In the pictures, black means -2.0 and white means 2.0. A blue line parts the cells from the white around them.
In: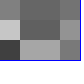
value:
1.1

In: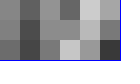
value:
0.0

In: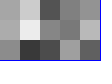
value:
0.7

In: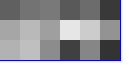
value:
0.6

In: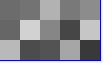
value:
-0.4

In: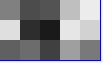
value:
1.5
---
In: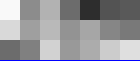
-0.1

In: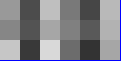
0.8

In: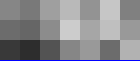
0.4

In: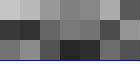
0.3

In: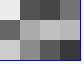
0.9

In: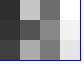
1.8

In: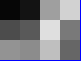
-0.1

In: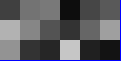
0.5

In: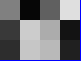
-1.7

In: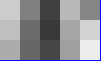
1.3
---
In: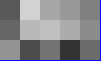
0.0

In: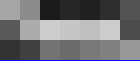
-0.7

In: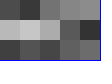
0.2

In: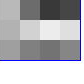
-0.9

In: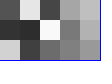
1.0

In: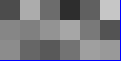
1.1

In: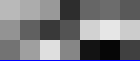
-0.6

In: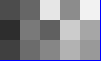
1.8

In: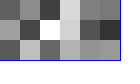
-0.1

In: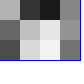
0.1
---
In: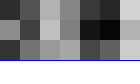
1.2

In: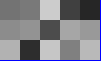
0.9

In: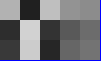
-0.2

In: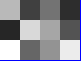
1.7

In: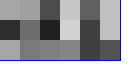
-0.7

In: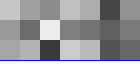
-0.4

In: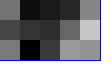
0.3

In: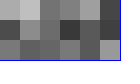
0.4

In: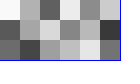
-0.2
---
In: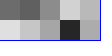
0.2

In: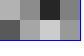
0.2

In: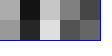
1.1

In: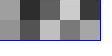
-0.5

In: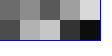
-0.6

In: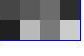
-0.6

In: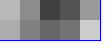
-1.0

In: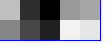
-2.0
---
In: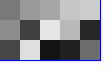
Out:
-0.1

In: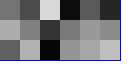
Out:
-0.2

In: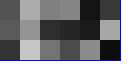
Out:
-0.7

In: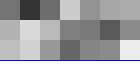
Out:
-0.2

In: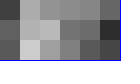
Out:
-1.0

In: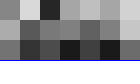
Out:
0.1

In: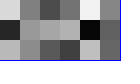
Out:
1.4

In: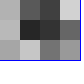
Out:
0.8

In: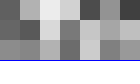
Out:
-0.5
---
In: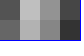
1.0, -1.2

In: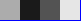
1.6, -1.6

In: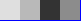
1.5, -1.2

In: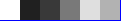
2.0, -1.5

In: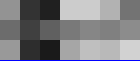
1.3, -1.6

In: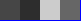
1.2, -1.3

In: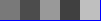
1.0, -1.0

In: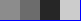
1.2, -1.4

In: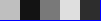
1.5, -1.7
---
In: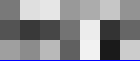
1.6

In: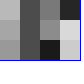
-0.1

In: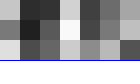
-1.2

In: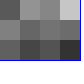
0.1

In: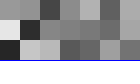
-0.9

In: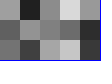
0.2
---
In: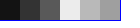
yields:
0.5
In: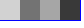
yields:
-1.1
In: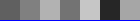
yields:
0.6
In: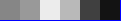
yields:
-1.7
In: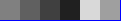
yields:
0.5
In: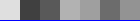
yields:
0.3
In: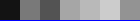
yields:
0.3
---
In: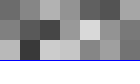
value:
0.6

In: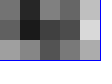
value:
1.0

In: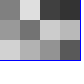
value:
-1.2

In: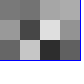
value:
0.7

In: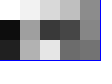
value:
0.2

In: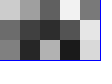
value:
-0.1

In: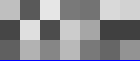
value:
1.3

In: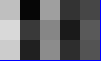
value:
-0.9
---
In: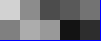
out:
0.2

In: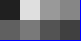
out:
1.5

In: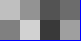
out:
0.3

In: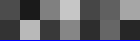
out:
-1.6

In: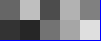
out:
1.0

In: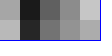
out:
-1.6

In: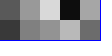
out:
0.4

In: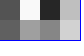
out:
1.9
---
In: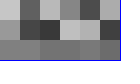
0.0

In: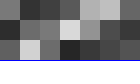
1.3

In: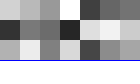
1.7

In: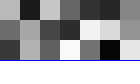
0.8

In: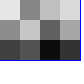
-0.7

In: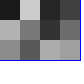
-0.6

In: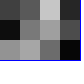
0.6

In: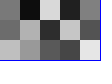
0.4

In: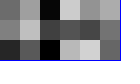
-0.6
